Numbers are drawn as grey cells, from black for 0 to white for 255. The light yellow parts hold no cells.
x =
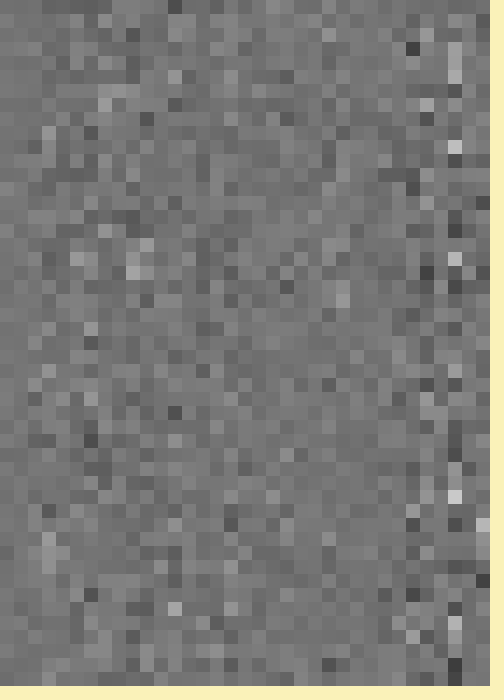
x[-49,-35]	112
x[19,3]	102
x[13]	[130, 121, 106, 101, 122, 112, 121, 119, 123, 99, 116, 114, 119, 120, 111, 130, 101, 114, 110, 113, 111, 104, 110, 136, 122, 115, 106, 111, 128, 79, 118, 124, 104, 112, 116]
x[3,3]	106
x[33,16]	120
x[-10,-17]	105
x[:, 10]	[121, 110, 110, 116, 108, 125, 123, 126, 84, 105, 130, 112, 113, 116, 105, 109, 99, 153, 122, 141, 107, 94, 126, 115, 121, 117, 113, 105, 109, 99, 111, 126, 99, 129, 97, 123, 105, 106, 124, 99, 112, 119, 102, 92, 108, 115, 138, 137, 105]
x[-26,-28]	114
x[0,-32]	99
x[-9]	[113, 118, 124, 144, 120, 121, 117, 112, 112, 108, 112, 138, 103, 131, 125, 123, 145, 108, 114, 107, 102, 115, 116, 103, 115, 116, 115, 118, 105, 116, 107, 102, 84, 90, 106]
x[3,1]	123
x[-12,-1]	182
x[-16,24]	123
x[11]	[117, 124, 125, 130, 100, 126, 96, 136, 110, 126, 112, 113, 122, 115, 99, 125, 123, 117, 108, 105, 122, 114, 124, 95, 131, 119, 121, 134, 103, 114, 101, 114, 79, 107, 98]
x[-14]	[112, 121, 107, 116, 116, 106, 104, 134, 127, 110, 123, 103, 119, 109, 109, 120, 137, 120, 118, 141, 119, 117, 121, 110, 116, 117, 119, 106, 120, 109, 147, 122, 201, 118, 109]
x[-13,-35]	118
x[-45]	[114, 111, 112, 119, 98, 130, 105, 136, 123, 93, 108, 123, 117, 120, 115, 108, 118, 119, 112, 121, 124, 115, 120, 101, 120, 116, 112, 116, 125, 138, 120, 117, 157, 116, 124]
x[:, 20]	[126, 116, 125, 122, 124, 93, 118, 106, 91, 127, 129, 122, 111, 111, 115, 126, 126, 123, 105, 131, 87, 123, 113, 124, 120, 116, 111, 128, 127, 121, 108, 116, 139, 114, 122, 119, 102, 138, 132, 111, 102, 111, 134, 116, 121, 112, 126, 126, 100]
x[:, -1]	[112, 90, 99, 112, 124, 117, 106, 112, 130, 117, 122, 98, 128, 116, 77, 127, 115, 109, 104, 82, 100, 127, 119, 115, 134, 104, 102, 123, 102, 114, 104, 134, 118, 115, 126, 109, 123, 182, 143, 136, 106, 66, 117, 130, 114, 109, 124, 119, 117]
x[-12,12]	143
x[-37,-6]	88
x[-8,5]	128
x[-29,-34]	123
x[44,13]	119
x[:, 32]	[104, 136, 104, 158, 157, 169, 85, 139, 108, 99, 190, 79, 120, 104, 118, 86, 70, 120, 182, 90, 73, 100, 125, 89, 115, 132, 155, 86, 135, 117, 89, 86, 77, 147, 141, 201, 104, 78, 118, 113, 84, 114, 131, 80, 178, 150, 132, 61, 69]
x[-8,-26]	131
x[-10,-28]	116
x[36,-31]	113
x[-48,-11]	122
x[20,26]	120
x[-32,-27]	117
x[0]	[112, 111, 113, 99, 101, 96, 94, 99, 125, 125, 121, 115, 77, 108, 109, 97, 119, 105, 118, 135, 126, 110, 109, 131, 111, 123, 119, 109, 117, 112, 109, 112, 104, 106, 112]
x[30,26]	114
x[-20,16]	120
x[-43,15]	124
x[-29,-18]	106
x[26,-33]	120

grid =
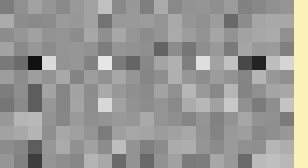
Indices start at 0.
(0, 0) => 125
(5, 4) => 168
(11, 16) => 153
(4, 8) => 122
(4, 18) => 35
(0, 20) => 148
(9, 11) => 156
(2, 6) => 167
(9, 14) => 147
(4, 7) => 230
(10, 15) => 139
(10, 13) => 173
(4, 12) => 176
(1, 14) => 144
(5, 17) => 133
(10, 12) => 171
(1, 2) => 138
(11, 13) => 123
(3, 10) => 143
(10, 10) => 128
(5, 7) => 146
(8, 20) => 123
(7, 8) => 162
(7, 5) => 164
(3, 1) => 137
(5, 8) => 167
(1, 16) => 105
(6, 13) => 182
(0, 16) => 155
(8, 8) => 153
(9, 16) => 153
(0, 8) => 137
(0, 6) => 162
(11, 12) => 161
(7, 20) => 195

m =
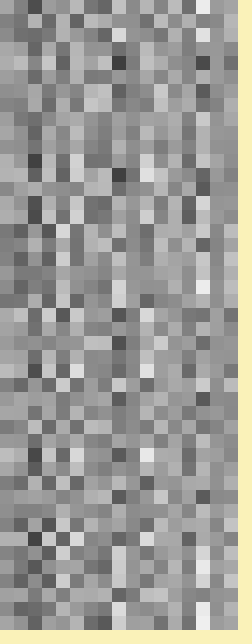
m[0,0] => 165
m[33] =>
[167, 147, 92, 163, 138, 190, 140, 127, 146, 137, 181, 156, 177, 116, 181, 144, 158]
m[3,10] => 186
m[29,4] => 124
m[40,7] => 104
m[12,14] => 101
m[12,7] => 186
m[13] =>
[136, 160, 173, 146, 142, 134, 180, 185, 110, 137, 145, 182, 134, 169, 90, 143, 144]
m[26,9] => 135
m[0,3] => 156
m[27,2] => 150
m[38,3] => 200
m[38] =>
[177, 177, 66, 200, 100, 217, 134, 142, 102, 122, 218, 169, 168, 99, 170, 154, 132]
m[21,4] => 197
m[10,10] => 159
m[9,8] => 156
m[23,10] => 179
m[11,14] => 195
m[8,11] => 160
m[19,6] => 145
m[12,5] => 206
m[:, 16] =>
[164, 182, 177, 137, 112, 143, 157, 174, 167, 149, 145, 142, 130, 144, 151, 140, 188, 163, 193, 176, 188, 174, 115, 139, 150, 148, 120, 187, 138, 137, 161, 140, 136, 158, 175, 140, 170, 195, 132, 189, 167, 196, 150, 179, 164]
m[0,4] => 145
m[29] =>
[166, 165, 116, 166, 124, 180, 133, 145, 126, 138, 181, 140, 157, 121, 146, 152, 137]
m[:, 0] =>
[165, 129, 139, 168, 173, 158, 143, 132, 158, 166, 146, 177, 179, 136, 170, 174, 121, 127, 131, 152, 140, 117, 170, 163, 155, 165, 187, 129, 153, 166, 123, 153, 189, 167, 126, 146, 143, 131, 177, 132, 157, 131, 161, 140, 165]
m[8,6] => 148
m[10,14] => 178
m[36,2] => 130
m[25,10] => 191
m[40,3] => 145
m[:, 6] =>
[118, 186, 132, 147, 163, 122, 182, 197, 148, 143, 133, 115, 163, 180, 114, 113, 180, 178, 161, 145, 133, 149, 152, 133, 191, 138, 139, 157, 158, 133, 187, 134, 150, 140, 162, 176, 143, 179, 134, 141, 118, 166, 171, 134, 108]
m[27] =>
[129, 105, 150, 107, 203, 114, 157, 125, 200, 157, 109, 152, 169, 159, 203, 143, 187]
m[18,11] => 175
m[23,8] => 152
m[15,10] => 206
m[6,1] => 146
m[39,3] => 94

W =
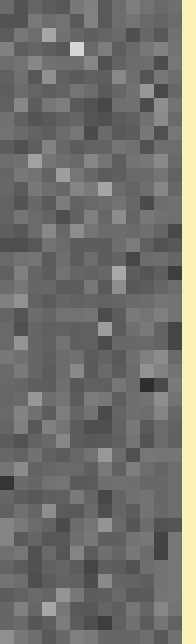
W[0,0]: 106
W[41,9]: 99
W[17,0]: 79
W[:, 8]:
[109, 109, 105, 94, 99, 136, 102, 111, 92, 89, 116, 94, 95, 107, 115, 140, 108, 110, 99, 168, 142, 101, 93, 91, 104, 89, 92, 118, 94, 100, 99, 96, 107, 97, 112, 101, 102, 105, 95, 102, 92, 100, 105, 94, 96, 101]
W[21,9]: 106
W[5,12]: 110
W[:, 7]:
[90, 89, 100, 125, 81, 94, 89, 71, 80, 106, 99, 116, 91, 165, 108, 103, 107, 92, 93, 103, 89, 98, 76, 157, 76, 99, 106, 95, 120, 74, 79, 90, 152, 121, 111, 72, 79, 148, 95, 111, 95, 138, 94, 100, 62, 102]
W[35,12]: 109
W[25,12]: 106
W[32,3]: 96
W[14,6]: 105
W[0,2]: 101
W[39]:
[112, 118, 81, 106, 86, 132, 91, 111, 102, 120, 108, 67, 119]
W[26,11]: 130
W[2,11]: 87
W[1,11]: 100
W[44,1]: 106
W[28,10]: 114
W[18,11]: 110
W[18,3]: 91
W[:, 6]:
[129, 130, 94, 105, 134, 96, 108, 82, 85, 75, 98, 134, 103, 122, 105, 128, 116, 93, 109, 99, 119, 100, 116, 96, 96, 91, 90, 97, 123, 115, 79, 88, 114, 95, 91, 101, 106, 116, 120, 91, 69, 77, 93, 88, 78, 122]
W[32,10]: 118
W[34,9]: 111
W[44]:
[101, 106, 86, 95, 124, 92, 78, 62, 96, 112, 91, 116, 98]
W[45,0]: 144
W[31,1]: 82
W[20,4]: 91
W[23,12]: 69
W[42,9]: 89
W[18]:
[105, 114, 116, 91, 110, 92, 109, 93, 99, 71, 108, 110, 102]
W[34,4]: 116
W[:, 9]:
[126, 116, 79, 106, 108, 110, 113, 112, 96, 93, 112, 115, 105, 100, 103, 100, 106, 123, 71, 93, 88, 106, 122, 111, 104, 111, 107, 108, 111, 111, 120, 116, 80, 126, 111, 113, 93, 86, 115, 120, 82, 99, 89, 118, 112, 101]
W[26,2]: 102
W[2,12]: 113
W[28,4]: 116
